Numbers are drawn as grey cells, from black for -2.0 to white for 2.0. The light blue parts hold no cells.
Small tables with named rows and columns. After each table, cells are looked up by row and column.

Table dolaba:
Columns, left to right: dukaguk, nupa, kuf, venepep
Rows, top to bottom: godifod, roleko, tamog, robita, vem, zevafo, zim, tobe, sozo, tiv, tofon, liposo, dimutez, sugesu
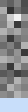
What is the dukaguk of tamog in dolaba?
0.1
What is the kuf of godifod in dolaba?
0.0
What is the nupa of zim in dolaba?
0.0
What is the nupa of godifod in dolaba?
-0.5
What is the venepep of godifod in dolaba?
-0.8
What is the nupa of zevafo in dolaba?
-1.1
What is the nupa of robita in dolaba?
0.9
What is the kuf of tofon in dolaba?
-1.0
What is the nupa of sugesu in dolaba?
0.0
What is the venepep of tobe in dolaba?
-1.1
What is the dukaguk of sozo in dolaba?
0.8
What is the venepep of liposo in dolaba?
0.2
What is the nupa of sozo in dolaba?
0.5
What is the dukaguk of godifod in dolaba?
-0.2
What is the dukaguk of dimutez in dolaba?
-0.4
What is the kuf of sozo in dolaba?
0.2

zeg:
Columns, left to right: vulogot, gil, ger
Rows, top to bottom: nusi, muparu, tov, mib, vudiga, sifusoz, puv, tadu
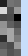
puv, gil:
-0.8
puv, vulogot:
-0.6
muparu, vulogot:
1.4
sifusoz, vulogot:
-1.3
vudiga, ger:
-0.4
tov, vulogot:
-0.9
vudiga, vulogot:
0.4
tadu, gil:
-0.7
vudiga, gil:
0.6
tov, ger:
-2.0
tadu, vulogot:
-0.3
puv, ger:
0.4
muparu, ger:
0.4
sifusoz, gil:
0.6
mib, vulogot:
0.3
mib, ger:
-0.8
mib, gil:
-0.5
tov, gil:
-0.8

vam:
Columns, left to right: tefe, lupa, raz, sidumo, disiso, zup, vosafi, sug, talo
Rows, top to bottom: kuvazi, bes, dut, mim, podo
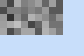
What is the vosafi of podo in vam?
0.8
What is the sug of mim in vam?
-0.2
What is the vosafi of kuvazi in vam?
-0.4
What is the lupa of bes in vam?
0.0
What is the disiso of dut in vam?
0.8
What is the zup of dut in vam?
0.5
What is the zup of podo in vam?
-0.6
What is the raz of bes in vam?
0.0
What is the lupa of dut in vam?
-1.2
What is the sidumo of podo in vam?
0.6
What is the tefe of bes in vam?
-0.8
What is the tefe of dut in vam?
0.4
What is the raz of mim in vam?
1.0
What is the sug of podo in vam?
0.5
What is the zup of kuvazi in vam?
0.5
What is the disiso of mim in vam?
-0.9
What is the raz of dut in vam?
0.2

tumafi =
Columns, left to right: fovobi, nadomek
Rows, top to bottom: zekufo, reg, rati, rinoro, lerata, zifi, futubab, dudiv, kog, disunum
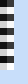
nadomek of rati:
-1.1
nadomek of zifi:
1.9
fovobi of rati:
-1.7
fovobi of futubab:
-1.7
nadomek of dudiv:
1.9
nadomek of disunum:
2.0
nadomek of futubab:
-1.1
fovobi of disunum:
1.4
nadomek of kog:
-1.2
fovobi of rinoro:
1.3
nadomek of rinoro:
1.9
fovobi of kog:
-1.8
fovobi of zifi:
1.3
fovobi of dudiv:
1.3
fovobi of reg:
1.3
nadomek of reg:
1.9

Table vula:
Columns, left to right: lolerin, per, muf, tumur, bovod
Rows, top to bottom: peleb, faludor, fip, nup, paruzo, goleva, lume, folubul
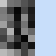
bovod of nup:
-1.7
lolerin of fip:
0.0
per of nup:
-0.6
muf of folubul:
0.0
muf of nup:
-1.4
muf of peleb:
-0.3
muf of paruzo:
-1.7
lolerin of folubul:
0.9
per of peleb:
-0.2
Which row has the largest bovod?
goleva

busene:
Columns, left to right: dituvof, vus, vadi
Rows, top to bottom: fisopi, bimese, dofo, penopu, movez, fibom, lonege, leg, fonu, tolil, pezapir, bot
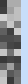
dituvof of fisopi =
-1.1
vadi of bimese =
1.0
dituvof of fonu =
-1.1
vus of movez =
-1.0
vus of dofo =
0.9
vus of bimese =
0.5
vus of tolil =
0.5
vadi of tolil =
-0.7
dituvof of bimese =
-1.0
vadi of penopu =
0.0
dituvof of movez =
-0.5
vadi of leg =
1.2
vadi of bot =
-0.2
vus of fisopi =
0.7
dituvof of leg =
1.1
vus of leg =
-0.2
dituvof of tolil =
-0.4
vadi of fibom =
-0.7

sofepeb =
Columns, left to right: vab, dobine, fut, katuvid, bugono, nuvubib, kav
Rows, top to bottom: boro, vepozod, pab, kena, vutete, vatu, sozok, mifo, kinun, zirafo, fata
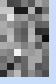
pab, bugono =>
-0.2
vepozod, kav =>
-0.3
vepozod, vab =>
1.1
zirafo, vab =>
-0.1
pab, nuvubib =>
0.0
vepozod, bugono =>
0.8
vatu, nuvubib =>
0.1
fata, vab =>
-1.3
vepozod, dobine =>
1.1
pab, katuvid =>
0.5
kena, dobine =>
0.3
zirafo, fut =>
0.1
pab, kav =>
0.6
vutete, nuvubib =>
-1.3
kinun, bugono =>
0.6
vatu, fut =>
-0.2
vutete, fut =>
-0.3
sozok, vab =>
0.7

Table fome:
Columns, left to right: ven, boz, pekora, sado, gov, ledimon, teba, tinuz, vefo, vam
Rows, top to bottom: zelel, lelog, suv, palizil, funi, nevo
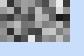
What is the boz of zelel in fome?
-1.2
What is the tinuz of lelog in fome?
-0.4
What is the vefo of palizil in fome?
0.9
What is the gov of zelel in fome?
0.4
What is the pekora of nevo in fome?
-1.2
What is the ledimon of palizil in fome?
0.6
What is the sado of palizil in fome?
-0.2
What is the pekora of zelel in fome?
0.1
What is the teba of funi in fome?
1.0
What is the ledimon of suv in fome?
0.9
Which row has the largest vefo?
zelel

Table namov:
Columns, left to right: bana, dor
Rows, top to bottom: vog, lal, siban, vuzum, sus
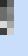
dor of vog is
-0.3
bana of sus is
-1.0
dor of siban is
0.0
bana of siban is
-0.3
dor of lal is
0.2
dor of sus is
1.2
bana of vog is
-1.3
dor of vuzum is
0.6
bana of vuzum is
1.4
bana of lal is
-0.3
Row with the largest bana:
vuzum

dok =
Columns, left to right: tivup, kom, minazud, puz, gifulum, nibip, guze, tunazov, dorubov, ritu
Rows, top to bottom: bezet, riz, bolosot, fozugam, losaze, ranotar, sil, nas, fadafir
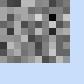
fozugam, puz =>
-0.8
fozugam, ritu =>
-0.1
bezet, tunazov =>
-0.9
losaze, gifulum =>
-0.3
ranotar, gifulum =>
-0.9
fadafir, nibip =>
0.9
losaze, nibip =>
0.9
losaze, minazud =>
0.7
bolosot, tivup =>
0.6
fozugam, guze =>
0.0
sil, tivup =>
-1.1
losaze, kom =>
-1.1
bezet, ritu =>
-0.1
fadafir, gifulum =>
0.4

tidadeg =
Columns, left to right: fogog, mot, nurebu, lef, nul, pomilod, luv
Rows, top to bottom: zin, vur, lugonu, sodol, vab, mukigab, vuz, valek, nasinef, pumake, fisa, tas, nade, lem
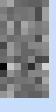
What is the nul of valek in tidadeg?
-0.4
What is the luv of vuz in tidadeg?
0.2
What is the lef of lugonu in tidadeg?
-0.2
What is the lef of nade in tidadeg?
-0.4
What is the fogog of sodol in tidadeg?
-0.3
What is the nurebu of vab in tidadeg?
-0.4
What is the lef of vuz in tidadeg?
-0.4
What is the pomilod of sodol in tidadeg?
-0.1
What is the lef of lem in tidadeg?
-0.3
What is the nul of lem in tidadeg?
-0.5
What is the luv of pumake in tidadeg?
1.3
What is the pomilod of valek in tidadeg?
-0.1
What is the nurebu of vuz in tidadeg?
-0.1
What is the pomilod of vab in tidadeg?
-0.1
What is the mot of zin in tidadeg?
0.6
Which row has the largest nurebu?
pumake

